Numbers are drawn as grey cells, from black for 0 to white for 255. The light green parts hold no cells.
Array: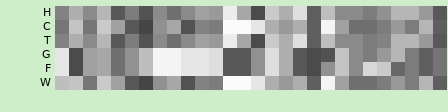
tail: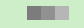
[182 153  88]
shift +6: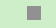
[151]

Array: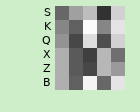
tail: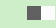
[134 228]
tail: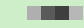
[111]
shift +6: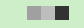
[166 195  56]
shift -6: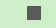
[84]

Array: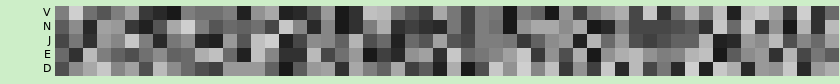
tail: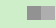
[186 146 126 134 180 192  25  92 140 153  49 180  71 119  92]
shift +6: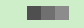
[ 85 118 146]
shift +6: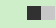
[ 55 205]
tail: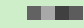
[ 33 174  25  79 199 146 207 134 192  57 146  64 199  41 186  71 119  41
 207  33 199 174  41 153 146 199  41 153 174]
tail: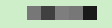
[119  98  25 146  64 126 153 174  71 199  49 112 186 119 192  33 186 199
 161  57 207  49 106]
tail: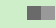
[ 79  64  79  98  98 180  33  41 153 140 186  79 134 106 161]

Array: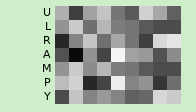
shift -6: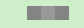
[126 147 126]
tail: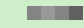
[104 215 202]
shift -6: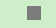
[118]

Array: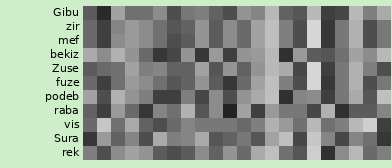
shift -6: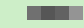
[106  80  92 142]
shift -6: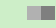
[171 121]
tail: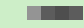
[140  98 148 106 170 191 112  86 206  48 140 184 106 127]
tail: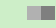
[78]

